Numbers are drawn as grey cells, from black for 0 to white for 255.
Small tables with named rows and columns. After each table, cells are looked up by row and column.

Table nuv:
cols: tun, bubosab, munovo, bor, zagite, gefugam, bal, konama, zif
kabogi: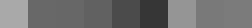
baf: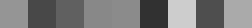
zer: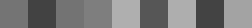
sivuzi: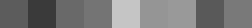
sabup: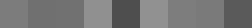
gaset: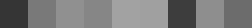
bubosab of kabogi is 104
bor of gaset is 134
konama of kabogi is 121
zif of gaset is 108
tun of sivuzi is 92
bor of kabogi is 97
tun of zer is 116
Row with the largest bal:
baf

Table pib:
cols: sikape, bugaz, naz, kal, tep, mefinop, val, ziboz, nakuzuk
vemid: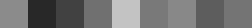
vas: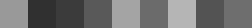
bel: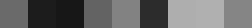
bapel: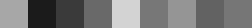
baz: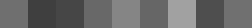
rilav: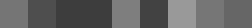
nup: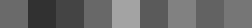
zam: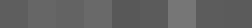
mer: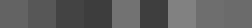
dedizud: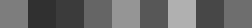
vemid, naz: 65
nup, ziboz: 98
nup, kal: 104
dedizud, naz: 59
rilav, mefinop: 66
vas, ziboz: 83
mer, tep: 114
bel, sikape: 106
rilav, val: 153
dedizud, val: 176
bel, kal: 99
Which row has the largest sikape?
bapel

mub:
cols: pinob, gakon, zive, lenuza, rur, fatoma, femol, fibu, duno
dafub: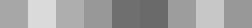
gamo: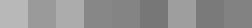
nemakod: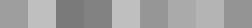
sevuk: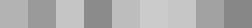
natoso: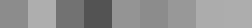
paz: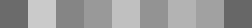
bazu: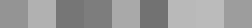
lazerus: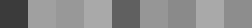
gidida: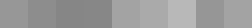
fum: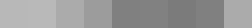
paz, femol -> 179
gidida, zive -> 134
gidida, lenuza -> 135
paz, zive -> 133
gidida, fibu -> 150
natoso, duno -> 173
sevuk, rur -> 189
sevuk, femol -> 198
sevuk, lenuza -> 139
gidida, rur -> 163
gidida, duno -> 163
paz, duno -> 103
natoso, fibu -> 172
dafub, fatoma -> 106
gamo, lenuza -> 135
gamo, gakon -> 154
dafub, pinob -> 167
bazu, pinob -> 148

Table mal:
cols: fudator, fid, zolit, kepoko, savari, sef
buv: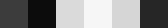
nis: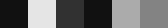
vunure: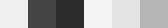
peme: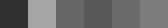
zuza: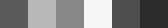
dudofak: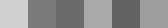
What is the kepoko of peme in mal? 89
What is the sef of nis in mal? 131
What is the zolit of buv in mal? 218
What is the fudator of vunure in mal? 239
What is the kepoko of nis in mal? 17
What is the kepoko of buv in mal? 246
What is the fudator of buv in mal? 60
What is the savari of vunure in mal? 227
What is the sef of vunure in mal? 182
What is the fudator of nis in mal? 17
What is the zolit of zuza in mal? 135
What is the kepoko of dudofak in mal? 169

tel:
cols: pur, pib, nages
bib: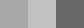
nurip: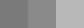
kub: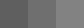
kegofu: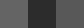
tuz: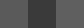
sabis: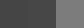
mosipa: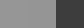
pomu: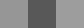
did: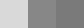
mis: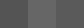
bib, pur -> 168
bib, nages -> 104
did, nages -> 122
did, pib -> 135
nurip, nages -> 184
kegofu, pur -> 100
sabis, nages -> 124
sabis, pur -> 69
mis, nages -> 90
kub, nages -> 130
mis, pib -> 102
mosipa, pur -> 150
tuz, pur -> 90

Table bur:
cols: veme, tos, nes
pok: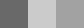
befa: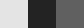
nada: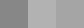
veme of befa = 228
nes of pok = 162
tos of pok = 203
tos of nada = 178
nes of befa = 96
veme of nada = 135
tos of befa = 35
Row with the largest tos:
pok

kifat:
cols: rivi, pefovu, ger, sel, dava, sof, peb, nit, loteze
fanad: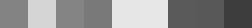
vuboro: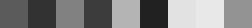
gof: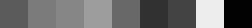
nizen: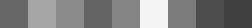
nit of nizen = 77
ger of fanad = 132
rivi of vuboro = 91
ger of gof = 134
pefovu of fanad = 213
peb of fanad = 90
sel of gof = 157
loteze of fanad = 61
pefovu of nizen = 165
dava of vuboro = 180
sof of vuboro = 33
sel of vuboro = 60
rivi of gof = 91
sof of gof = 49

